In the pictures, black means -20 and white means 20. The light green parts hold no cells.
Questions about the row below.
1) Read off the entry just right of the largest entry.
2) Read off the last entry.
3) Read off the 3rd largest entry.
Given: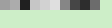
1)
1
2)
-3
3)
11

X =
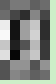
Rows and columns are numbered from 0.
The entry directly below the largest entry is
11
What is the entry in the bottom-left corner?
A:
-7
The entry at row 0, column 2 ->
-1
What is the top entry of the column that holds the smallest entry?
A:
-1
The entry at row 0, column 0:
-5
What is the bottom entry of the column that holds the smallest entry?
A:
1
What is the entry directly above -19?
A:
-15
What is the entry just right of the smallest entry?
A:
5
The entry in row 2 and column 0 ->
17
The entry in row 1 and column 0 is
-3
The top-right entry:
-3

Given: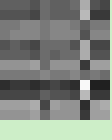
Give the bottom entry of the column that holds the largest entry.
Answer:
-11
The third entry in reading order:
-5
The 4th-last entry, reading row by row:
3
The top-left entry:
-5
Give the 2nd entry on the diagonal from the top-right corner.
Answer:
-11
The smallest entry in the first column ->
-13
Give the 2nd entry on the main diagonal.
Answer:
-7
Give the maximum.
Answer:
19
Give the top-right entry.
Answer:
-9
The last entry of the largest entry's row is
-15
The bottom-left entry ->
3
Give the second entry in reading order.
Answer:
-5
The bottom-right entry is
5
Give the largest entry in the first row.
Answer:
7
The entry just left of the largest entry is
-13
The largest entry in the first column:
5
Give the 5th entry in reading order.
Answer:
-3
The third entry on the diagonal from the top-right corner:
-5
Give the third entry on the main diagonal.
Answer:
1
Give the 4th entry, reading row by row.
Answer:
-7
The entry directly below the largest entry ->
9

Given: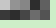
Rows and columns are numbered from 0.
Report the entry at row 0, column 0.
11
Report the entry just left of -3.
-9
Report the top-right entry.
-5

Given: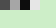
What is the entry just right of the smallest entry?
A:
16
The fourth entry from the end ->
-8
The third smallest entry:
6

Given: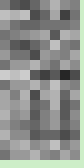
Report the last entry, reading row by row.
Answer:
2
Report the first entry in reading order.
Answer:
0
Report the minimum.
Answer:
-14
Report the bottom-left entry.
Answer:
-2
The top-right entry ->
0
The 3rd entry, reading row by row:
-8
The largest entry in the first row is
8
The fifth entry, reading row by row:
2
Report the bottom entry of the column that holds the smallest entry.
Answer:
6
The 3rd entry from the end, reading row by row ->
0
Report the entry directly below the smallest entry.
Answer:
2
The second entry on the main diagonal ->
8

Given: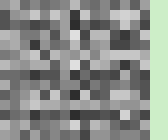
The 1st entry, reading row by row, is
3
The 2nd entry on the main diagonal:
3
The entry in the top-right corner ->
5
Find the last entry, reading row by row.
-3
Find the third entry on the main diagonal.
-5
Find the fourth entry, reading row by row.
1
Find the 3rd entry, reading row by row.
-3
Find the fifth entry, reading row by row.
-3
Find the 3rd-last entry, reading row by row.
1
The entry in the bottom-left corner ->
5
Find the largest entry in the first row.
9
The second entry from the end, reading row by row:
1
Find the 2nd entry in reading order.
7

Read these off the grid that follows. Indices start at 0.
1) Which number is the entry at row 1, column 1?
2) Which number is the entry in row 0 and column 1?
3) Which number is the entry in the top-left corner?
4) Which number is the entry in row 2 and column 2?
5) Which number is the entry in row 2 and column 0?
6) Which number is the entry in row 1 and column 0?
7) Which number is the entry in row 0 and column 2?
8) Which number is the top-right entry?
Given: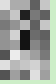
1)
11
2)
7
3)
15
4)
9
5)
-1
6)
3
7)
7
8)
11
